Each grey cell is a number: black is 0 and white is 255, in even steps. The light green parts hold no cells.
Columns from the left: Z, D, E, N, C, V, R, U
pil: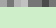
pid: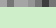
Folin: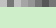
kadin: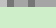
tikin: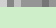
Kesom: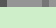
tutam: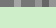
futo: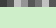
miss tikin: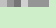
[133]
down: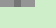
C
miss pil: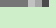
[180]
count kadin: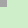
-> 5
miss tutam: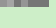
[102]

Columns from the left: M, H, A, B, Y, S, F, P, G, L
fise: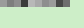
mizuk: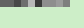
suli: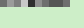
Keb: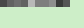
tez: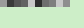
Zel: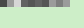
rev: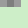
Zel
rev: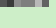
Keb
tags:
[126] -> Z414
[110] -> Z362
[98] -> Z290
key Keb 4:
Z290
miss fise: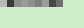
[169]
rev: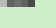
Keb

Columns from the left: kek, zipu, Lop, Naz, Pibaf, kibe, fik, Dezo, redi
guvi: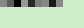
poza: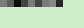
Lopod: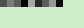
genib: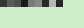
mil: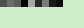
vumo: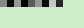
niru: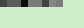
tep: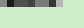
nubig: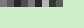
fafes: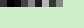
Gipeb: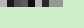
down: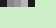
Dezo
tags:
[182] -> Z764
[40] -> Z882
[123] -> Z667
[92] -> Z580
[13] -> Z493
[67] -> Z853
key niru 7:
Z853
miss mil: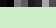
[107]
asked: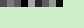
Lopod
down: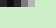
redi
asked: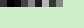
fafes
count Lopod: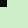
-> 1

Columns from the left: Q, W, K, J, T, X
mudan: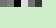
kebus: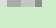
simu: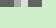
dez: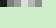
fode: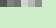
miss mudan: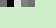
[54]
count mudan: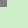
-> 1
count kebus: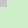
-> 2
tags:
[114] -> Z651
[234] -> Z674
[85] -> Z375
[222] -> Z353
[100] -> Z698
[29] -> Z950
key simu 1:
Z698
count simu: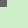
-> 4
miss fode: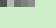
[210]
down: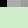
K

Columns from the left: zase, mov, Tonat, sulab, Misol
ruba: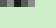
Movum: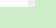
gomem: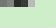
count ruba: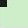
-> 1
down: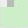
Misol
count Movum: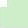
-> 4
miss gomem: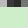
[130]

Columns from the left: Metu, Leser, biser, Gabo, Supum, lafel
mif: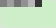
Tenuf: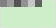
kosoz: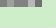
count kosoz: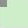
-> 0
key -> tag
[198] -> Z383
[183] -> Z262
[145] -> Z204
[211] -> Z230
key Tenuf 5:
Z383
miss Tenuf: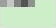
[97]
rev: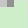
Tenuf
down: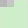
Supum

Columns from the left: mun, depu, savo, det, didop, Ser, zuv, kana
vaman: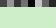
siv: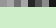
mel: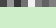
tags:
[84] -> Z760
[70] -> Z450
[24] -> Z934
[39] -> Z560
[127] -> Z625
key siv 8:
Z934
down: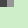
mun

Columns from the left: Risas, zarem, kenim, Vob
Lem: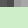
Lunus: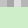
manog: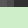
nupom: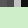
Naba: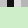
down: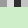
kenim
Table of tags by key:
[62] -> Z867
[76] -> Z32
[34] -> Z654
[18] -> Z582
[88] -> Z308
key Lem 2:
Z32
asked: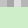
Lunus

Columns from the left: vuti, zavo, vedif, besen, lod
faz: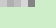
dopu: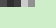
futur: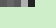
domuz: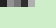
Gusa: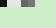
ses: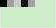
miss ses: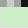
[5]
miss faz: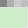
[215]
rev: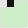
Gusa

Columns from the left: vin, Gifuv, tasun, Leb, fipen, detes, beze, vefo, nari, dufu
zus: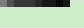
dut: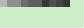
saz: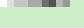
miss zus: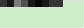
[40]
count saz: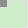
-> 0

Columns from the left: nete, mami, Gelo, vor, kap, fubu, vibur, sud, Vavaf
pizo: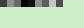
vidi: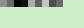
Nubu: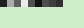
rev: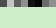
pizo
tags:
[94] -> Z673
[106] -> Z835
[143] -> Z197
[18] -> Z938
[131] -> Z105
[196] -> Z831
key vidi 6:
Z673
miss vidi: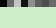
[171]
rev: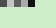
vidi

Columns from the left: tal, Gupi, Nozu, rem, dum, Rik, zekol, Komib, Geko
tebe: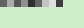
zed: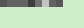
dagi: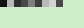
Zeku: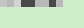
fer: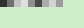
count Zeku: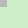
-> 4
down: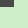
rem
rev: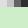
tebe
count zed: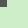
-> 2
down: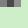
dum
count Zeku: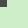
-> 3

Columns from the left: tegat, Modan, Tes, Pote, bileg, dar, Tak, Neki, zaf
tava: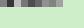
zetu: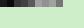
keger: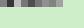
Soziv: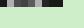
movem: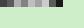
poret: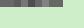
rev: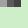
zetu
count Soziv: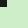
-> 3

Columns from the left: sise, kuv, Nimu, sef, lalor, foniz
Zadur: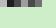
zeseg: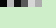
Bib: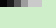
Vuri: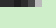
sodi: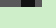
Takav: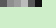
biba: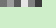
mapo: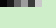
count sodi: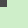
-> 0
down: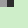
sef
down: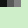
lalor
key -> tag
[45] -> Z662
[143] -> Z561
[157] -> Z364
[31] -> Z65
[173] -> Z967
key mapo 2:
Z65
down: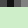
lalor
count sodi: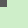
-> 4
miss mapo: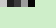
[102]

